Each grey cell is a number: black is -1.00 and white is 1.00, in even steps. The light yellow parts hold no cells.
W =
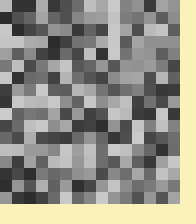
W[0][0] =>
0.46
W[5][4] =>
0.30
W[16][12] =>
0.18
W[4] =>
[0.25, -0.26, 0.09, -0.48, -0.60, -0.16, -0.45, 0.49, -0.59, 0.58, -0.10, 0.19, 0.16, -0.26, 0.00]
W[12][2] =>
0.21
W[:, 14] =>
[0.15, 0.10, -0.26, 0.12, 0.00, -0.44, -0.24, -0.53, 0.21, -0.55, 0.02, -0.14, -0.15, 0.55, 0.31, -0.06, 0.28]
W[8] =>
[-0.57, 0.56, 0.45, 0.42, 0.56, 0.11, -0.22, 0.55, 0.11, 0.31, 0.50, -0.49, -0.11, -0.42, 0.21]
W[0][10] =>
0.02
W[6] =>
[0.56, -0.61, -0.17, -0.12, -0.48, 0.41, -0.13, -0.33, -0.46, 0.09, 0.27, 0.30, -0.39, 0.42, -0.24]
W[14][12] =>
-0.16
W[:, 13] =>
[0.28, -0.27, 0.53, 0.13, -0.26, -0.02, 0.42, -0.55, -0.42, 0.56, 0.50, -0.31, -0.61, 0.25, 0.51, 0.20, -0.33]
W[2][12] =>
0.45
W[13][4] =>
0.44
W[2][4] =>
0.16
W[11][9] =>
-0.57
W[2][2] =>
-0.47
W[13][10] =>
0.32
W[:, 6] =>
[-0.15, 0.04, -0.56, -0.10, -0.45, -0.31, -0.13, 0.42, -0.22, 0.20, -0.53, -0.17, 0.24, 0.19, 0.12, -0.62, -0.18]
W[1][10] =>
-0.02
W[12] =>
[0.48, 0.46, 0.21, 0.20, 0.06, 0.55, 0.24, 0.50, -0.13, 0.58, 0.50, 0.08, -0.19, -0.61, -0.15]
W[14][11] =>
0.31
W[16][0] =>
0.18
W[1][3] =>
0.29
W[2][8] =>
-0.45
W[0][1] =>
-0.60
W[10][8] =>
-0.63
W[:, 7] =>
[0.49, 0.20, -0.22, -0.06, 0.49, -0.20, -0.33, 0.30, 0.55, -0.50, -0.48, 0.16, 0.50, 0.47, 0.20, -0.44, 0.05]

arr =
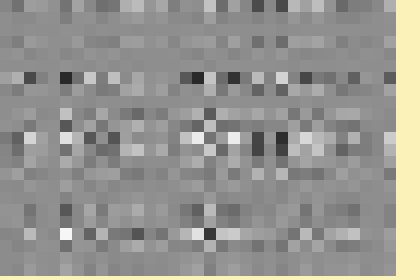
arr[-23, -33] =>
0.05
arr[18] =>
[0.14, 0.16, -0.02, 0.10, 0.12, -0.10, 0.07, 0.22, 0.06, 0.20, 0.13, 0.19, 0.12, 0.15, 0.11, 0.01, -0.10, 0.26, 0.02, -0.06, 0.07, 0.16, 0.09, 0.20, 0.11, -0.01, 0.11, 0.05, 0.08, 0.01, 0.12, 0.11, 0.03]
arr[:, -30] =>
[0.21, 0.13, 0.11, 0.16, 0.10, 0.11, 0.01, 0.17, 0.11, 0.08, 0.12, 0.26, 0.22, 0.16, 0.05, 0.13, 0.12, 0.10, 0.10, 0.12, 0.14, 0.12, 0.13]
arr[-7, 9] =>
0.10
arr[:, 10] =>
[0.37, 0.17, 0.11, 0.22, 0.10, 0.11, 0.09, 0.27, 0.11, -0.04, 0.24, 0.25, 0.41, 0.14, -0.01, 0.10, 0.14, 0.20, 0.13, -0.08, 0.24, 0.10, 0.10]
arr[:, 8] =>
[-0.13, 0.05, 0.12, 0.03, 0.12, 0.13, -0.02, -0.04, 0.12, 0.31, -0.07, 0.12, -0.16, 0.13, 0.22, 0.13, 0.07, -0.04, 0.06, 0.41, -0.04, 0.13, 0.16]
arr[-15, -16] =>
0.08
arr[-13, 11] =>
0.38
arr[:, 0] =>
[0.05, 0.11, 0.11, 0.07, 0.13, 0.11, 0.25, 0.07, 0.11, 0.11, 0.14, -0.04, 0.04, 0.06, 0.16, 0.09, 0.11, 0.15, 0.14, 0.05, 0.10, 0.10, 0.10]
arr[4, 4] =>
0.12
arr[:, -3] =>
[-0.01, 0.09, 0.11, 0.06, 0.13, 0.11, 0.18, 0.04, 0.12, 0.16, 0.08, -0.01, -0.02, 0.08, 0.18, 0.10, 0.11, 0.10, 0.12, 0.15, 0.06, 0.11, 0.10]
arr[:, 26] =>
[0.49, 0.18, 0.12, 0.28, 0.08, 0.11, -0.05, 0.35, 0.10, -0.07, 0.24, 0.44, 0.54, 0.19, -0.10, 0.13, 0.16, 0.18, 0.11, -0.06, 0.29, 0.11, 0.11]
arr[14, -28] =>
0.12
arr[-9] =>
[0.16, 0.25, 0.01, 0.05, 0.10, 0.12, 0.00, 0.18, 0.22, 0.25, -0.01, -0.05, 0.08, 0.03, 0.17, 0.05, 0.03, -0.04, 0.21, -0.04, 0.12, 0.40, 0.12, 0.43, -0.06, -0.02, -0.10, 0.07, 0.25, 0.14, 0.18, 0.14, -0.05]
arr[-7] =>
[0.11, 0.10, 0.10, 0.12, 0.12, 0.03, 0.13, 0.13, 0.07, 0.10, 0.14, 0.17, 0.12, 0.14, 0.10, 0.09, 0.07, 0.19, 0.06, 0.09, 0.10, 0.06, 0.10, 0.07, 0.15, 0.10, 0.16, 0.11, 0.07, 0.07, 0.11, 0.11, 0.12]
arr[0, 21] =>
-0.41
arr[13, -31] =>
0.29
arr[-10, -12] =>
-0.04
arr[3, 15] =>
0.16
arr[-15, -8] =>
0.13
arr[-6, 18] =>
-0.10
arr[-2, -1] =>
0.14
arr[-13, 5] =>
-0.32
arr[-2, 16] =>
0.19
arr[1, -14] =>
0.08
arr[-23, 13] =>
0.31
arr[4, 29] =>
0.09
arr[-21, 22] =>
0.12
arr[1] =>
[0.11, 0.08, 0.08, 0.13, 0.12, -0.01, 0.13, 0.14, 0.05, 0.11, 0.17, 0.21, 0.13, 0.16, 0.08, 0.08, 0.04, 0.24, 0.03, 0.08, 0.08, 0.03, 0.10, 0.05, 0.18, 0.09, 0.18, 0.10, 0.04, 0.04, 0.09, 0.11, 0.13]
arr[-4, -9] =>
-0.09
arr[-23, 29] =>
-0.02

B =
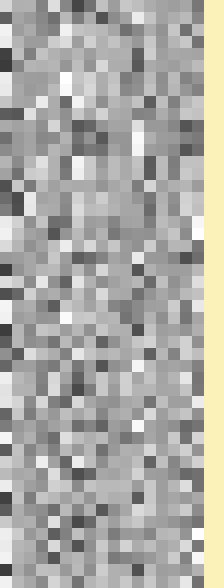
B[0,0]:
0.68
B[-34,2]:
-0.04
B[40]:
[0.85, 0.43, 0.25, 0.16, 0.63, 0.56, 0.08, 0.53, 0.45, 0.45, 0.47, 0.22, 0.57, 0.24, 0.43, 0.73, -0.11]
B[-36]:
[0.41, 0.09, 0.43, 0.76, 0.39, -0.11, 0.91, 0.58, 0.19, 0.47, 0.33, 0.52, -0.29, 0.47, -0.02, 0.51, 0.51]
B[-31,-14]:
0.53
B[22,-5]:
0.38
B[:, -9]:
[0.51, -0.35, 0.44, 0.39, 0.40, 0.69, 0.36, 0.35, 0.12, 0.65, 0.17, -0.30, -0.11, 0.19, 0.28, 0.17, 0.60, 0.50, 0.26, 0.40, 0.31, 0.03, 0.68, 0.12, 0.70, 0.48, 0.40, 0.55, -0.22, 0.39, -0.34, 0.56, 0.57, 0.18, 0.05, -0.22, 0.46, -0.11, 0.11, 0.31, 0.45, 0.44, -0.31, 0.43, 0.34, 0.58, 0.45, 0.61, 0.52]
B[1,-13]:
-0.12
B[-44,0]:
-0.54
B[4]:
[-0.50, 0.49, 0.00, 0.52, 0.39, 0.30, 0.41, 0.24, 0.40, 0.37, 0.38, -0.25, 0.61, 0.25, 0.32, 0.30, 0.29]
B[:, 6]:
[-0.45, -0.02, 0.53, 0.24, 0.41, 0.48, 0.54, 0.48, 0.90, 0.57, -0.31, -0.10, -0.19, 0.91, 0.87, 0.33, 0.64, 0.72, 0.59, 0.45, 0.38, -0.26, 0.46, 0.79, 0.51, 0.44, 0.55, 0.43, 0.12, 0.80, -0.06, -0.23, -0.42, 0.69, 0.30, -0.14, 0.48, 0.20, 0.86, -0.38, 0.08, 0.42, 0.05, -0.43, 0.50, -0.35, 0.43, 0.45, -0.09]
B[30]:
[-0.20, 0.23, 0.25, 0.07, -0.04, 0.42, -0.06, 0.24, -0.34, 0.13, 0.22, 0.91, 0.46, 0.25, 0.29, 0.25, 0.01]
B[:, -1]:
[-0.07, 0.06, 0.48, -0.10, 0.29, 0.47, 0.15, 0.02, 0.56, 0.52, -0.13, -0.04, -0.13, 0.51, 0.49, 0.22, 0.53, 0.50, 0.93, 0.99, -0.07, -0.14, 0.44, 0.74, 0.51, 0.82, 0.30, 0.37, 0.13, 0.49, 0.01, -0.08, -0.06, 0.85, 0.13, -0.09, 0.66, 0.15, 0.64, -0.12, -0.11, 0.32, 0.10, -0.09, 0.99, -0.07, 0.93, 0.40, -0.11]
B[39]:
[0.46, 0.31, 0.34, 0.10, 0.73, 0.09, -0.38, -0.21, 0.31, 0.28, 0.37, 0.65, 0.24, 0.22, 0.10, -0.18, -0.12]
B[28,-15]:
0.11
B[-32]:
[-0.01, -0.38, 0.81, 0.36, 0.33, 0.07, 0.72, 0.47, 0.50, 0.40, 0.30, 0.30, -0.16, 0.41, 0.08, 0.66, 0.50]
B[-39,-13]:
0.67
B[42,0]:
-0.28
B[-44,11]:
-0.30
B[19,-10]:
0.18
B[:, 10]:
[0.56, 0.27, -0.12, 0.34, 0.38, 0.35, -0.03, 0.07, 0.34, 0.31, 0.28, 0.18, 0.17, 0.33, 0.33, 0.39, 0.31, 0.30, 0.27, 0.12, 0.22, 0.21, 0.34, 0.34, 0.32, -0.04, -0.09, 0.37, 0.35, 0.31, 0.22, 0.63, 0.62, 0.31, 0.37, 0.16, -0.09, 0.38, 0.34, 0.37, 0.47, 0.38, 0.31, 0.47, 0.20, 0.65, 0.04, 0.36, 0.57]
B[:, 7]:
[-0.11, 0.34, 0.48, 0.63, 0.24, 0.16, 0.65, 0.69, 0.54, 0.31, -0.20, 0.15, -0.06, 0.58, 0.57, 0.34, 0.40, 0.47, 0.23, 0.18, 0.69, -0.15, 0.13, 0.39, 0.23, 0.28, 0.58, 0.14, 0.44, 0.54, 0.24, 0.27, -0.02, 0.30, 0.46, 0.04, 0.37, 0.43, 0.48, -0.21, 0.53, 0.18, 0.39, -0.18, 0.19, 0.12, 0.21, 0.12, 0.42]
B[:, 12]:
[0.35, 0.53, 0.35, 0.56, 0.61, 0.33, 0.45, 0.51, -0.27, 0.05, 0.20, 0.37, 0.23, -0.29, -0.27, 0.66, -0.07, -0.16, -0.01, 0.14, 0.60, 0.20, 0.38, -0.16, 0.16, 0.25, 0.40, 0.51, 0.65, -0.24, 0.46, 0.53, 0.42, -0.09, 0.70, 0.29, 0.30, 0.68, -0.22, 0.24, 0.57, 0.57, 0.61, 0.29, 0.06, 0.48, 0.20, 0.46, 0.57]
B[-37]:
[0.09, 0.21, 0.29, 0.14, 0.42, 0.30, -0.19, -0.06, -0.11, 0.27, 0.17, 0.91, 0.23, 0.19, 0.08, -0.33, -0.13]
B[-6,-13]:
0.75
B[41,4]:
0.44
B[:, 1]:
[0.38, 0.29, 0.23, 0.41, 0.49, 0.04, 0.27, 0.32, 0.30, -0.32, 0.27, 0.20, 0.21, 0.09, -0.11, 0.56, -0.40, -0.38, 0.64, 0.51, 0.42, 0.23, 0.15, 0.60, -0.19, 0.31, 0.23, 0.42, 0.43, -0.28, 0.23, 0.44, 0.40, 0.66, 0.55, 0.19, 0.25, 0.51, 0.48, 0.31, 0.43, 0.51, 0.36, 0.34, 0.59, 0.43, 0.40, 0.33, 0.44]
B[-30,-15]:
0.27
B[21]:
[0.21, 0.23, 0.30, 0.15, 0.56, 0.23, -0.26, -0.15, 0.03, 0.29, 0.21, 0.83, 0.20, 0.19, 0.05, -0.38, -0.14]
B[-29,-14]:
0.27
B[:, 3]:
[0.02, 0.07, 0.10, 0.22, 0.52, 0.39, 0.22, 0.25, 0.84, 0.26, 0.13, 0.07, 0.14, 0.76, 0.63, 0.45, 0.28, 0.36, 0.53, 0.21, 0.27, 0.15, 0.42, 0.81, 0.28, 0.05, 0.16, 0.54, 0.17, 0.49, 0.07, 0.03, -0.01, 0.69, 0.36, 0.11, 0.06, 0.27, 0.86, 0.10, 0.16, 0.54, 0.11, 0.05, 0.35, -0.01, 0.11, 0.50, 0.09]

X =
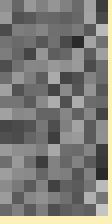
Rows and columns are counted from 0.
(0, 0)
0.11
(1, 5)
-0.25
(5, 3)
0.05
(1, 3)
-0.18
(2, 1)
-0.01
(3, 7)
0.29
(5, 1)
-0.11
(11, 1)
-0.40
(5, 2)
0.06
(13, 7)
-0.29
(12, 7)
0.04
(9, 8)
-0.47
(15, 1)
-0.05
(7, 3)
-0.14
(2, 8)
0.45
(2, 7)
-0.30
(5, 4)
0.19
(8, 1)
-0.08
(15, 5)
-0.24
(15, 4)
-0.49
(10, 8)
0.12
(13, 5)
-0.19
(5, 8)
-0.14
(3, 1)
-0.17
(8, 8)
-0.18
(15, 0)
0.09
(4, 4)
-0.26
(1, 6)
-0.19
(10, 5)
0.00
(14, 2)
0.08
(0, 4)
0.17
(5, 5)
0.13
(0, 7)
0.26
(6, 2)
-0.01
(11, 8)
0.13
